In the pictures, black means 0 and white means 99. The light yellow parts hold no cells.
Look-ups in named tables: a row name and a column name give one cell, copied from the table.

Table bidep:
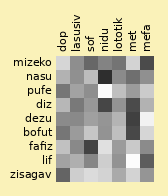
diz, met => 29
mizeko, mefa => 29
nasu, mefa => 56
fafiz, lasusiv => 53
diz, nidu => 27
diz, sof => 59
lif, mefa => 36
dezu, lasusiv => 53
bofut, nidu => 57
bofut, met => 28
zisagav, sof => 85
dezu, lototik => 70
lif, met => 98
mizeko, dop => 83
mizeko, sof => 40
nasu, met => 43

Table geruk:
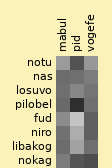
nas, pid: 43
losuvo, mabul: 43
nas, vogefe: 48
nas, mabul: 42
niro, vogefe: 37
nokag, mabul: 48
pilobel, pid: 18
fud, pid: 76
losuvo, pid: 52
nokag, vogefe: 30
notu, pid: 32
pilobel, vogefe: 43
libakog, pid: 63
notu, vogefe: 59
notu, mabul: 60

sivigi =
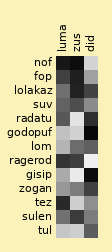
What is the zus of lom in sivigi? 42
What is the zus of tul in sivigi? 80
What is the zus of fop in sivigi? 12
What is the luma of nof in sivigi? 9
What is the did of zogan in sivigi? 25
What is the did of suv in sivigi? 54
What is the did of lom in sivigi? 37

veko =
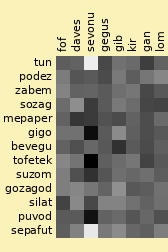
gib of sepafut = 54
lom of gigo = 34
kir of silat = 44
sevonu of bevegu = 40
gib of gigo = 54
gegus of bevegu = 34
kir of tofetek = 46
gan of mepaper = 30
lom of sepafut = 49
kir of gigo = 37
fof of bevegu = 38
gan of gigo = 30
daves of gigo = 44
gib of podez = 47
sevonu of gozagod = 46
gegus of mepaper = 32
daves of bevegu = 31

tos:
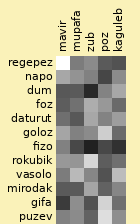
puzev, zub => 38
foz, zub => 67
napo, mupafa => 57
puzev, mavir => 50
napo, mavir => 65
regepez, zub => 54
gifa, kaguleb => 43
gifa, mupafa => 55
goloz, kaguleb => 41
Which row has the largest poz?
puzev

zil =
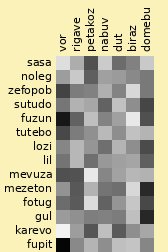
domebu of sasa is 78
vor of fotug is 42
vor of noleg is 61
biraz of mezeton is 84
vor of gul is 60
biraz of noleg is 53
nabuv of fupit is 55
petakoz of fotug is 85
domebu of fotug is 28
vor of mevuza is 31
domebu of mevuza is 69
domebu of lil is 37
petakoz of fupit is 70
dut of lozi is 70
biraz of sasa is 50
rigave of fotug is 35
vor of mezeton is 57

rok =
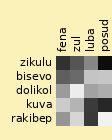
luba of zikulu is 52
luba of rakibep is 22
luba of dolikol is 63
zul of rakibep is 83
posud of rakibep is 94
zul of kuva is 70
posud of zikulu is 5
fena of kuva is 79
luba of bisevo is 76
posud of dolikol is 67

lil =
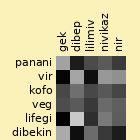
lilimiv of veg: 22
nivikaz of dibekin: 22
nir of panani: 23
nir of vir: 56
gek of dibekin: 66
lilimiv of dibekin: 42
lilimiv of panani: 29
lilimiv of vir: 6
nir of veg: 37
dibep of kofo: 43
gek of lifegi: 1
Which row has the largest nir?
vir

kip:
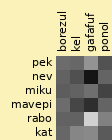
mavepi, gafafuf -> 18
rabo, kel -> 38
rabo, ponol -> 50
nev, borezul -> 38
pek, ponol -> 32
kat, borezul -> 40
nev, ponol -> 39
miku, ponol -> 26
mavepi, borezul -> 42
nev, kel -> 31
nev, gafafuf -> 8
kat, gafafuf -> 53
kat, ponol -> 35
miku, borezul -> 36

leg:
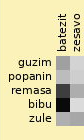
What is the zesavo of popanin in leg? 80
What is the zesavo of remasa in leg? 67
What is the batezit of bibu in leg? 4
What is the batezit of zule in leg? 68
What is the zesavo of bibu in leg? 85
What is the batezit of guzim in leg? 62
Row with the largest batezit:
popanin

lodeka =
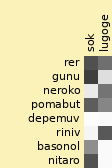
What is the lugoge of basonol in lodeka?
97
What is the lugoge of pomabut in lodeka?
52
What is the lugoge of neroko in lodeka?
45
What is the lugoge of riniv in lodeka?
34
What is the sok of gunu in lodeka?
24
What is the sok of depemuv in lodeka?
98
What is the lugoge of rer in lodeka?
43
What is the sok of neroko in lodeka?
91
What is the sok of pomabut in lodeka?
36
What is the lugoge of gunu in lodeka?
86

